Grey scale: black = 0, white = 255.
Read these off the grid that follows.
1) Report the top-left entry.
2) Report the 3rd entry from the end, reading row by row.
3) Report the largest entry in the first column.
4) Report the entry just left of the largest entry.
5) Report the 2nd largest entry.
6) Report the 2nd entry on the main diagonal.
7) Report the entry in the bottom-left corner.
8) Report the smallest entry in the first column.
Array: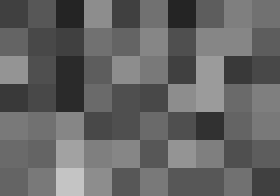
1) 64
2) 87
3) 148
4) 121
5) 162
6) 72
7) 100
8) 57
